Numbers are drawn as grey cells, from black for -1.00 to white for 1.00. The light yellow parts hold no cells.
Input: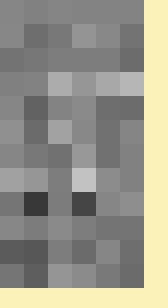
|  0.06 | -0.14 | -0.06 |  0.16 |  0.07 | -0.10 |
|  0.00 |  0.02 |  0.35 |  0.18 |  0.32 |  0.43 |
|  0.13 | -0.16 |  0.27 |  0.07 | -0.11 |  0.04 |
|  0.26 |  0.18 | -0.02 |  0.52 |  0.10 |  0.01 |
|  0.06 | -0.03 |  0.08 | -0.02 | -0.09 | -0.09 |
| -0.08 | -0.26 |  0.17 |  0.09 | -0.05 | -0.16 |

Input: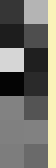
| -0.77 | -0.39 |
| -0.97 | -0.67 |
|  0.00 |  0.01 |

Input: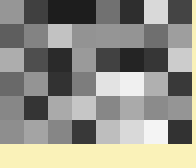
| -0.26 |  0.03 |  0.52 |  0.15 |  0.17 |  0.16 | -0.13 |  0.24 |
| -0.18 |  0.16 | -0.61 | -0.02 |  0.78 |  0.88 |  0.38 | -0.55 |
|  0.11 |  0.29 |  0.05 | -0.56 |  0.49 |  0.70 |  0.91 | -0.61 |

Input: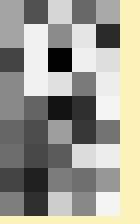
|  0.28 |  0.88 |  0.10 |  0.80 | -0.68 |
|  0.08 |  0.88 |  0.75 | -0.04 |  0.86 |
| -0.20 | -0.39 |  0.24 | -0.57 | -0.10 |
| -0.47 | -0.74 | -0.03 | -0.13 |  0.18 |

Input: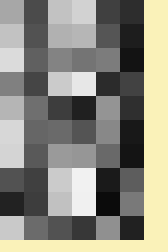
|  0.52 | -0.36 |  0.39 |  0.43 | -0.33 | -0.77 |
|  0.00 | -0.46 |  0.59 |  0.81 | -0.66 | -0.48 |
|  0.69 | -0.20 | -0.17 | -0.34 |  0.07 | -0.81 |
| -0.36 | -0.50 |  0.59 |  0.89 | -0.80 | -0.27 |
|  0.58 | -0.16 | -0.36 | -0.57 |  0.13 | -0.74 |

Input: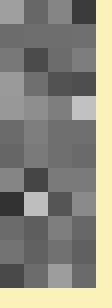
| -0.15 | -0.14 | -0.14 | -0.13 |
|  0.21 | -0.13 | -0.36 | -0.39 |
| -0.16 | -0.01 | -0.13 | -0.13 |
|  0.04 | -0.46 | -0.04 | -0.04 |
| -0.16 | -0.26 | -0.01 | -0.19 |
| -0.43 | -0.15 |  0.23 | -0.17 |
